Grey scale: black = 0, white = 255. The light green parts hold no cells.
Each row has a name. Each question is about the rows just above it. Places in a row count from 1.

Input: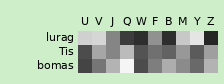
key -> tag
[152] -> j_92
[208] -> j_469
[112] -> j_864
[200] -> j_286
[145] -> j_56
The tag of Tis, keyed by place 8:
j_92
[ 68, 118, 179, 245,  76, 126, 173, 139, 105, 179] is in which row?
bomas
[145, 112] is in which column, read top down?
F

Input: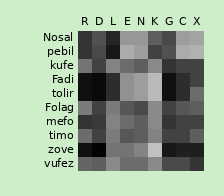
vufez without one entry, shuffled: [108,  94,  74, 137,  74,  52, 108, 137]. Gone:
[101]
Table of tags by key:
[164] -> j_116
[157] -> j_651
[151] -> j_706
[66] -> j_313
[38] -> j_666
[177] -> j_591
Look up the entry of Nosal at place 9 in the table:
j_116
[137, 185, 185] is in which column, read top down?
K
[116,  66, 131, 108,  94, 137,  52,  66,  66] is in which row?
kufe
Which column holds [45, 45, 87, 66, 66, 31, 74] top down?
C
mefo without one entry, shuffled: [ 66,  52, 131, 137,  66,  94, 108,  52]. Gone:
[58]
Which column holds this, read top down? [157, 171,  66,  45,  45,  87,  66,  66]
C

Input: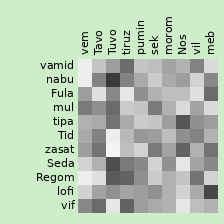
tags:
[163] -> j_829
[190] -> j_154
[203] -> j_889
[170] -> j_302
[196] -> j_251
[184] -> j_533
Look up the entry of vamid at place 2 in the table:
j_251
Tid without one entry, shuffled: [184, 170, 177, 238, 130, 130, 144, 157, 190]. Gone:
[151]
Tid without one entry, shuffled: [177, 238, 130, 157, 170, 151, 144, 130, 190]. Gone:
[184]
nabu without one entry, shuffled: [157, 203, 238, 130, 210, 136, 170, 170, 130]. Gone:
[58]

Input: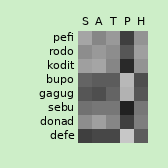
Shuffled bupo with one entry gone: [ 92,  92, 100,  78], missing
[184]
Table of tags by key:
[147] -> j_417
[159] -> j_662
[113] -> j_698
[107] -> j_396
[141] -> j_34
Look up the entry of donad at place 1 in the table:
j_34
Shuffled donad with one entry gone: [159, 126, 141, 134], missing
[63]

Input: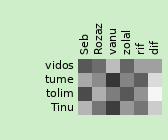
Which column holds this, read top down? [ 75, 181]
Seb
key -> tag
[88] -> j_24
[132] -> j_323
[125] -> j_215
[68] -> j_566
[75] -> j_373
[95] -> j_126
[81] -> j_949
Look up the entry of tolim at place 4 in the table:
j_24
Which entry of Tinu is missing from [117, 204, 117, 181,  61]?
[152]
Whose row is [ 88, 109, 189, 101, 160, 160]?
vidos
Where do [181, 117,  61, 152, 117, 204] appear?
Tinu
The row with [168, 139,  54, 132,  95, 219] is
tume

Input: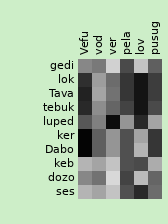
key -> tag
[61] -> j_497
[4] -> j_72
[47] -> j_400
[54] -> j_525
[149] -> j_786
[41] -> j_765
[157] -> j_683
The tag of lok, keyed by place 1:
j_400
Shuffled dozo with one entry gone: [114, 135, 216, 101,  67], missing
[187]
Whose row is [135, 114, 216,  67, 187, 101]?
dozo

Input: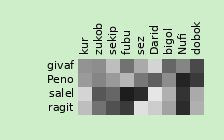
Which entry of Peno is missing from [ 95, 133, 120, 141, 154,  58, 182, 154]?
[36]
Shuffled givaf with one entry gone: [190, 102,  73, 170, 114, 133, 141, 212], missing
[147]
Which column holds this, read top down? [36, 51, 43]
Nufi
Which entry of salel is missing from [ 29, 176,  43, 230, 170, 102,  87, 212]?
[51]
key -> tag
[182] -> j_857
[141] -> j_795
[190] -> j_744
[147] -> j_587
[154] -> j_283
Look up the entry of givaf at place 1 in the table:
j_587
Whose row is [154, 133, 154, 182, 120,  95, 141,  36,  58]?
Peno

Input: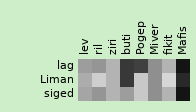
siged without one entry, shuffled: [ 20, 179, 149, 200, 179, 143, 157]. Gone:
[165]
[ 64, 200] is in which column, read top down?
Pogep
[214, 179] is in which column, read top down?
fikit
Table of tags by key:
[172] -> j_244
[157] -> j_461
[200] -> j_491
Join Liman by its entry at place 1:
j_244
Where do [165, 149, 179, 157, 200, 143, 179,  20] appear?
siged
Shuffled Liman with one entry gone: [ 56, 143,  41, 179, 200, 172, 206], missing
[214]

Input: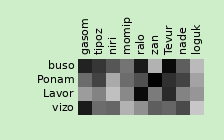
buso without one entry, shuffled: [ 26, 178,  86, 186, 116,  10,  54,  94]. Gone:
[34]
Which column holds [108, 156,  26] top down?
gasom

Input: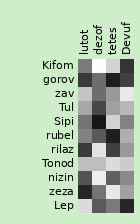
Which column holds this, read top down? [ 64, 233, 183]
Devuf
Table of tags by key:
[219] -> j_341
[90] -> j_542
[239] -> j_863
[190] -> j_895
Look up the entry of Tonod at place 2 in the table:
j_895
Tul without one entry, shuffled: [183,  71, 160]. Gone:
[167]

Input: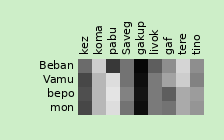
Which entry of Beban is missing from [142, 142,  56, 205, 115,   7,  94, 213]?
[107]
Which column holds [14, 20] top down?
gakup
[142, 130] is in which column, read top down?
tino
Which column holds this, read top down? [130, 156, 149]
tino

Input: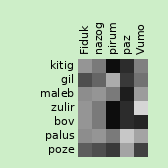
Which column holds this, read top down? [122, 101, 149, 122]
nazog
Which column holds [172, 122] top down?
pirum

